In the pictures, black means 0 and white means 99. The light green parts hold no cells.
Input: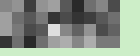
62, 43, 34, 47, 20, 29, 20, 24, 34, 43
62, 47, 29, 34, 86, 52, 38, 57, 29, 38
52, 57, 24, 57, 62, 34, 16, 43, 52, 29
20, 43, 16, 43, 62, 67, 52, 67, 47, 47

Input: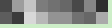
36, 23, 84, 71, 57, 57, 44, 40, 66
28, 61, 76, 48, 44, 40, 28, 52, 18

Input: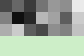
67, 79, 36, 28, 55, 50, 75
28, 40, 23, 45, 59, 55, 91
50, 6, 15, 71, 63, 36, 79

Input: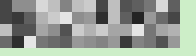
41, 18, 89, 46, 41, 37, 59, 55, 51, 59, 22, 51, 46, 32, 59
27, 55, 55, 84, 74, 51, 74, 79, 27, 74, 32, 37, 46, 84, 37
27, 22, 37, 69, 79, 89, 55, 59, 18, 74, 37, 14, 59, 41, 27
74, 32, 32, 64, 55, 32, 79, 69, 79, 64, 64, 89, 46, 64, 69

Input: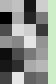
57, 52, 89, 57
30, 85, 80, 22
9, 18, 66, 71
5, 30, 47, 61
26, 89, 38, 43
0, 66, 14, 47
71, 75, 9, 80

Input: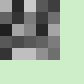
69, 16, 78, 34, 24
20, 74, 74, 56, 43
12, 64, 52, 16, 64
38, 20, 48, 24, 43
34, 29, 34, 38, 48

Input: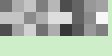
30, 63, 81, 44, 67, 21, 34, 59, 49
44, 67, 76, 49, 71, 30, 39, 59, 63
76, 76, 54, 67, 86, 86, 39, 54, 96
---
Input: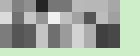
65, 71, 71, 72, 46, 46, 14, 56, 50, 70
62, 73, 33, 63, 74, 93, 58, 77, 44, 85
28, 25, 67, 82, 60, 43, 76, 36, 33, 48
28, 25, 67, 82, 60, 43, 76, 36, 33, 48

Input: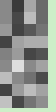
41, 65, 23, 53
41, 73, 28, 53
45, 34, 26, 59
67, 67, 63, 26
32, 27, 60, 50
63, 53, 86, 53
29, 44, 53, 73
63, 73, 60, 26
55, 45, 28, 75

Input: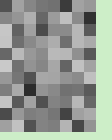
59, 63, 23, 44, 46, 52, 63, 32
19, 54, 74, 60, 40, 68, 58, 52
35, 71, 54, 54, 29, 62, 38, 77
66, 71, 43, 67, 60, 53, 43, 76
34, 56, 71, 72, 54, 59, 72, 40
63, 75, 39, 65, 52, 57, 44, 78
74, 54, 57, 64, 65, 32, 46, 59
35, 45, 44, 53, 57, 17, 66, 49
40, 71, 47, 51, 31, 63, 35, 76
66, 62, 26, 46, 51, 49, 59, 29
57, 28, 70, 49, 51, 32, 75, 62

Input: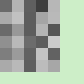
71, 24, 37, 70, 41
72, 64, 36, 75, 66
33, 70, 36, 59, 41
79, 36, 42, 72, 56
38, 76, 38, 60, 49
65, 73, 37, 72, 66

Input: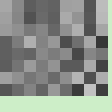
73, 33, 63, 62, 38, 40, 36, 53, 65
72, 34, 57, 66, 37, 41, 32, 52, 62
64, 31, 68, 56, 40, 52, 47, 56, 60
21, 65, 43, 30, 59, 51, 68, 48, 37
46, 52, 28, 54, 48, 53, 39, 41, 37
26, 66, 35, 35, 57, 48, 60, 45, 36
67, 31, 70, 55, 41, 51, 46, 56, 62
24, 75, 23, 42, 59, 39, 51, 41, 33

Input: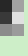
63, 15
87, 22
60, 54

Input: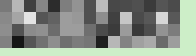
29, 33, 23, 31, 29, 28, 73, 31, 57, 49, 17, 52, 25, 71, 47
34, 83, 34, 29, 77, 25, 55, 31, 59, 61, 38, 33, 88, 64, 53
48, 57, 30, 22, 60, 23, 29, 43, 61, 61, 42, 56, 54, 32, 55
61, 41, 66, 62, 51, 71, 12, 46, 48, 43, 55, 44, 33, 8, 50

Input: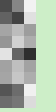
94, 52, 29
87, 26, 38
61, 73, 64
67, 81, 58
18, 39, 88
63, 74, 63
67, 77, 64
93, 42, 33
85, 46, 42
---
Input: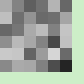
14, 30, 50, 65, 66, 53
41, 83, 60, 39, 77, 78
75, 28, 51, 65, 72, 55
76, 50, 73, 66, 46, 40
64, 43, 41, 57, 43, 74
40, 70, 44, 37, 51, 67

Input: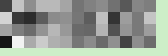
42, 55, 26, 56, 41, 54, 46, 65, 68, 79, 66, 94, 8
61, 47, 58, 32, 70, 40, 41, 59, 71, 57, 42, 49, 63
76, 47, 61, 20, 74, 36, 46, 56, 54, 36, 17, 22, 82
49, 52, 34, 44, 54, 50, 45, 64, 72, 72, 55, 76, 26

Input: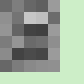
56, 55, 53, 48, 40
60, 27, 29, 26, 54
55, 43, 41, 58, 48
60, 25, 26, 39, 58
42, 74, 77, 45, 56
60, 37, 40, 49, 41

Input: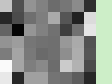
15, 36, 43, 45, 62, 62, 15, 90
29, 69, 79, 42, 53, 49, 64, 97
33, 67, 55, 43, 41, 47, 64, 48
32, 66, 59, 43, 44, 46, 61, 57
89, 44, 24, 44, 50, 58, 2, 39
85, 13, 33, 66, 49, 43, 29, 15
18, 54, 46, 42, 50, 57, 31, 76

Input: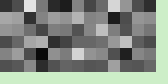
40, 33, 34, 62, 34, 33, 37, 39, 32, 17, 53, 34, 31
47, 52, 12, 31, 53, 57, 82, 48, 56, 4, 30, 61, 51
29, 36, 74, 59, 43, 40, 40, 26, 18, 68, 64, 40, 29
46, 53, 32, 49, 74, 52, 32, 47, 49, 27, 43, 55, 58
55, 58, 30, 11, 53, 51, 70, 57, 61, 51, 19, 62, 65
18, 30, 58, 83, 41, 27, 51, 11, 16, 47, 88, 30, 19

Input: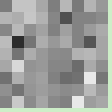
65, 61, 90, 50, 53, 64, 54, 78, 51
60, 72, 56, 54, 57, 61, 58, 45, 56
46, 90, 44, 42, 50, 62, 59, 68, 44
55, 66, 42, 52, 52, 59, 57, 84, 65
64, 71, 69, 53, 54, 59, 67, 45, 69
64, 33, 51, 66, 59, 67, 45, 17, 73
66, 60, 51, 62, 50, 63, 56, 72, 52
54, 51, 51, 31, 52, 69, 77, 67, 70
59, 70, 47, 71, 49, 65, 76, 76, 48

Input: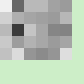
86, 58, 54, 58, 85, 75
64, 60, 65, 69, 61, 78
51, 52, 65, 76, 23, 72
71, 60, 62, 64, 68, 81
60, 63, 72, 72, 40, 93
